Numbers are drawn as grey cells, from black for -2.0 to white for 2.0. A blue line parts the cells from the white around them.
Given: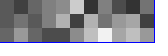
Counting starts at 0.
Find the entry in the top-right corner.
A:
-0.2
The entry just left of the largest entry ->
1.0
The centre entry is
-1.0
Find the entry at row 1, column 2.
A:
-0.6
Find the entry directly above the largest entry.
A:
-0.2
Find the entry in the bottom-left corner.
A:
-0.4
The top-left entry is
-0.6
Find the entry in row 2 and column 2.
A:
-0.4
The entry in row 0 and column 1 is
-1.0
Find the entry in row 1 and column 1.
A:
-0.2

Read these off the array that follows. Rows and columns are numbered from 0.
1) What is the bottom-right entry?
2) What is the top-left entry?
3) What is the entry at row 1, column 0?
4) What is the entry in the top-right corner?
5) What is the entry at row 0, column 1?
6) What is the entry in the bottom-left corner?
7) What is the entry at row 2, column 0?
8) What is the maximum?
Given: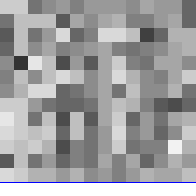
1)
1.0
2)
1.2
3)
-0.2
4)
-0.4
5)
1.2
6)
1.4
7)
-0.6
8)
1.8

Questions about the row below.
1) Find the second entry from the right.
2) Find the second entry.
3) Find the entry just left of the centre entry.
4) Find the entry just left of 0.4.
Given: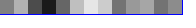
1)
-0.2
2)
0.8
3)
1.0
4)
-0.2

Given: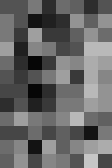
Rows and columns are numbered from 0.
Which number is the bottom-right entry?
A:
-0.9
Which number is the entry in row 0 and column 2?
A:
-0.1
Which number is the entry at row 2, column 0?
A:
-0.1
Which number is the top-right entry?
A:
-0.7
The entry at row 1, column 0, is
-0.1
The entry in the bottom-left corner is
-0.5
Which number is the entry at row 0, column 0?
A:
-0.7
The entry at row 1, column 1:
-0.7
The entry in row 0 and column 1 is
-0.7
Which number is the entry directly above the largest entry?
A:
0.5
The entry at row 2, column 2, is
0.5
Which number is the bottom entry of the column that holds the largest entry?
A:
1.1
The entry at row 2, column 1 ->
-1.1

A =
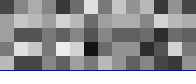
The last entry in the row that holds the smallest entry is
-0.1
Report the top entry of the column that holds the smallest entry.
1.5
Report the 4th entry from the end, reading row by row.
0.1
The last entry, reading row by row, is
0.3
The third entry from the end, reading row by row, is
-0.9
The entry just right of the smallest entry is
-0.3
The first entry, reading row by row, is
-0.9
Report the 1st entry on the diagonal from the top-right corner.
-0.9
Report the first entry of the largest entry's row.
-0.1
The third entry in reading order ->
0.7
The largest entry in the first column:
0.9
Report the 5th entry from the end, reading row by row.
-0.5
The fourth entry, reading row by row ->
0.1
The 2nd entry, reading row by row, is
0.1
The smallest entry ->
-1.7
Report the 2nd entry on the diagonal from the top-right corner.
0.9
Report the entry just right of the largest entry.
1.3
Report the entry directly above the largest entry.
-0.5
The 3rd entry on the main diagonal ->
-0.7
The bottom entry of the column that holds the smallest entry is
-0.1

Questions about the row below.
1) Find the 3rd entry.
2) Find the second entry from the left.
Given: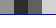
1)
-0.5
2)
-1.3

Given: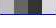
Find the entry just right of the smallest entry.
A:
1.4
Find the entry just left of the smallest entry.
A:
-0.4

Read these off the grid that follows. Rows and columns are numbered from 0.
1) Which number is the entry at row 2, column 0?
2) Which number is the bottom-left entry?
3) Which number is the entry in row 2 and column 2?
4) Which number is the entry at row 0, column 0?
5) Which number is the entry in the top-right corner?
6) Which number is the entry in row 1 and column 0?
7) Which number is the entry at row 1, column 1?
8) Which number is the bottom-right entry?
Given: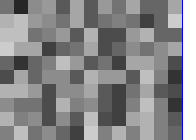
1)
1.0
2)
0.0
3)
-0.2
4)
-0.2
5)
0.6
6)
0.8
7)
1.0
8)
-0.4

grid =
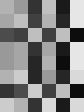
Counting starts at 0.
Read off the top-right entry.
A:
1.6
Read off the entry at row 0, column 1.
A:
0.4
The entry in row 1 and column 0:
0.6
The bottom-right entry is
1.4
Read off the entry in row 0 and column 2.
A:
-1.2
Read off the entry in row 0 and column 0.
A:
0.8
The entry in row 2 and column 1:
-1.0

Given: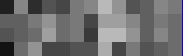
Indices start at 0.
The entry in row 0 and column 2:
-1.3
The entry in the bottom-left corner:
-1.7
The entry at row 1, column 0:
-0.5
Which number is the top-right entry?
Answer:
-0.1
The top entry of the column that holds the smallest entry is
-1.5
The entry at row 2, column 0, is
-0.7
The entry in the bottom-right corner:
-0.3
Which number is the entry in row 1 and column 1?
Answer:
-0.5
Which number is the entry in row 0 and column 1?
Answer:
0.1
